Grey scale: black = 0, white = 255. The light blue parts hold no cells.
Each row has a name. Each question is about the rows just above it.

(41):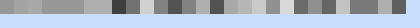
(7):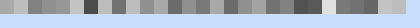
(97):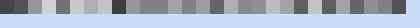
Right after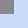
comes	[144]
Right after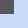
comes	[224]
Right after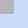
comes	[201]
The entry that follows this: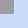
[101]

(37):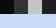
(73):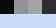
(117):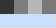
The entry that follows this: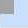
[45]
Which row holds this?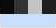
(37)
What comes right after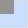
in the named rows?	[163]
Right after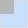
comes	[120]
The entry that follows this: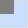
[183]

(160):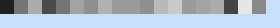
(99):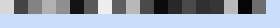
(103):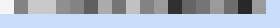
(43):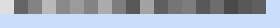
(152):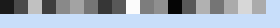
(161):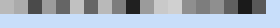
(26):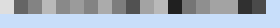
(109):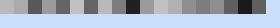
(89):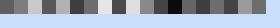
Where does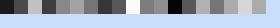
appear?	(152)
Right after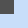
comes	[163]
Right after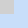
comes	[143]

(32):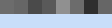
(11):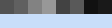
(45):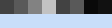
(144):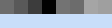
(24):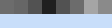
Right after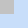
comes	[66]
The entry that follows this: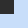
[102]
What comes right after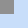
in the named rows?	[108]
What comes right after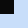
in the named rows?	[17]
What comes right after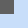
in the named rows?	[130]
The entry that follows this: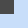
[89]

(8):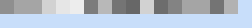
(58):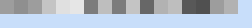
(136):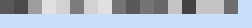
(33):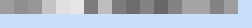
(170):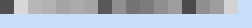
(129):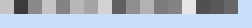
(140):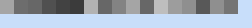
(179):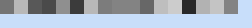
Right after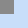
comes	[196]
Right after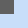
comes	[143]
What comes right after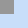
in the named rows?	[196]
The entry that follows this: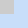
[40]
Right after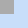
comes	[165]

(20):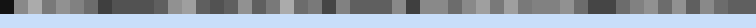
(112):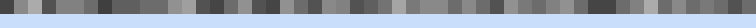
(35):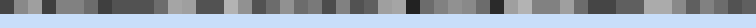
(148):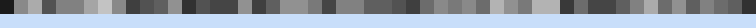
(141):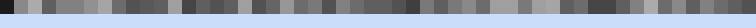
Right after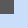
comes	[95]
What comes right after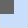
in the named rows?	[151]
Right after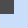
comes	[129]
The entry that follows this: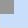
[108]
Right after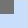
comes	[165]

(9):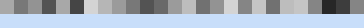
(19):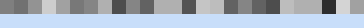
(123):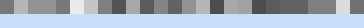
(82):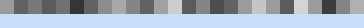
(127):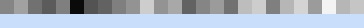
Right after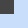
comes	[212]
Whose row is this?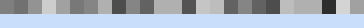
(19)
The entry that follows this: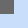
[155]
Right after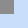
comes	[168]

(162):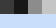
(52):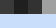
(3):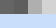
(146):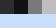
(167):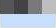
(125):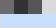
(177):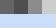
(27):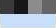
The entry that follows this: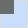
[50]
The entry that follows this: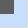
[175]
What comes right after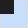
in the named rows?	[50]
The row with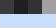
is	(52)
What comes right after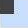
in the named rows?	[121]

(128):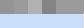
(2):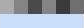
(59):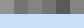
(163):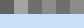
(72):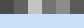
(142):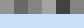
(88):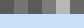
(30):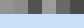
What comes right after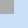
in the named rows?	[132]
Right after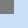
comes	[183]

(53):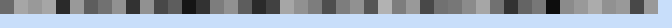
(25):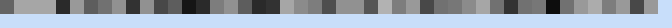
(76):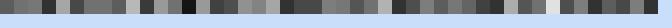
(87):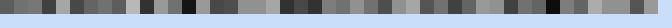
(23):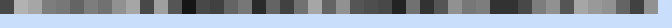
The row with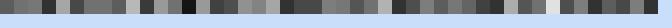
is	(76)
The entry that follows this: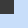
[153]
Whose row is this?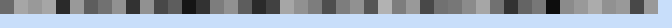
(53)
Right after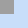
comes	[85]
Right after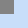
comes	[166]
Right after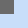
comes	[166]

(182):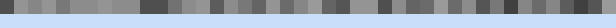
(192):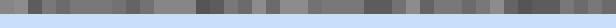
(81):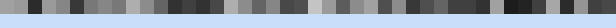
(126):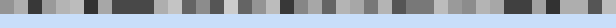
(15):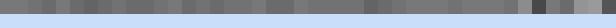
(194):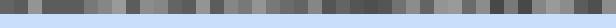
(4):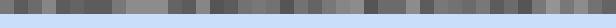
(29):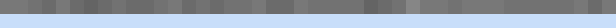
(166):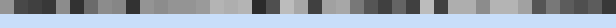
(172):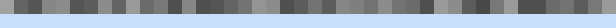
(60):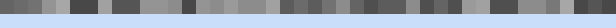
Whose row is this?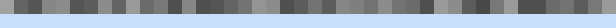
(172)
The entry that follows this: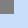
[114]

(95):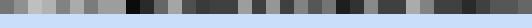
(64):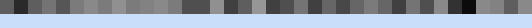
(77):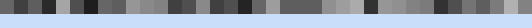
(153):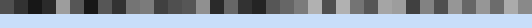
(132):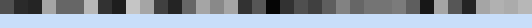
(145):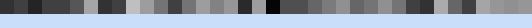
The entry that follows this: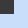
[64]
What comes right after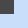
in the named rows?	[102]
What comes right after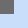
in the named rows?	[171]

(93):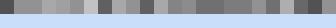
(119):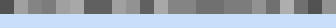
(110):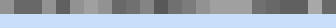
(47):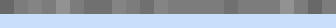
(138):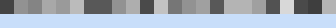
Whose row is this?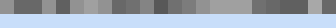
(110)
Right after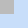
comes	[88]
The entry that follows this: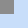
[112]
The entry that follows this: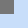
[146]
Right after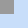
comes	[187]

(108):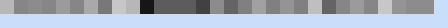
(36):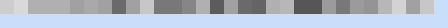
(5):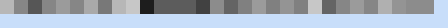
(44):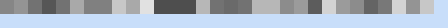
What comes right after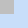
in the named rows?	[100]
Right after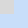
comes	[176]
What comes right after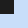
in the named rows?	[92]

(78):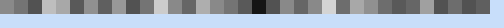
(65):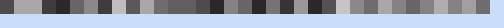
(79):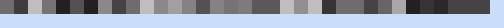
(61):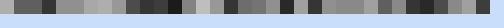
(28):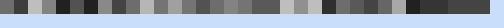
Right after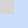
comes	[109]
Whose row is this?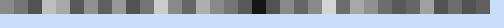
(78)
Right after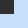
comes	[109]
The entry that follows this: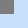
[89]
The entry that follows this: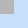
[116]

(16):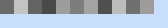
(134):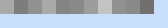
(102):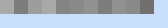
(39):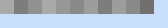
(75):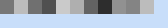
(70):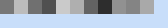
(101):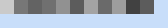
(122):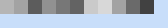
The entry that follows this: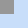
[138]
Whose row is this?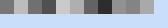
(70)

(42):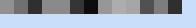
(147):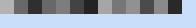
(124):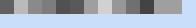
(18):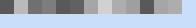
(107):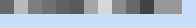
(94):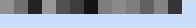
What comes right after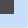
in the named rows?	[138]
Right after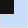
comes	[125]
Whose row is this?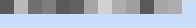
(18)
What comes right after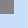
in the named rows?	[53]
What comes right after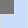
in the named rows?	[145]
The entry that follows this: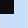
[151]

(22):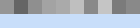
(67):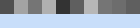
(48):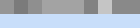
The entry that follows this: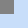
[197]
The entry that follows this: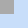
[191]
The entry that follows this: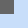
[143]
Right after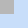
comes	[117]

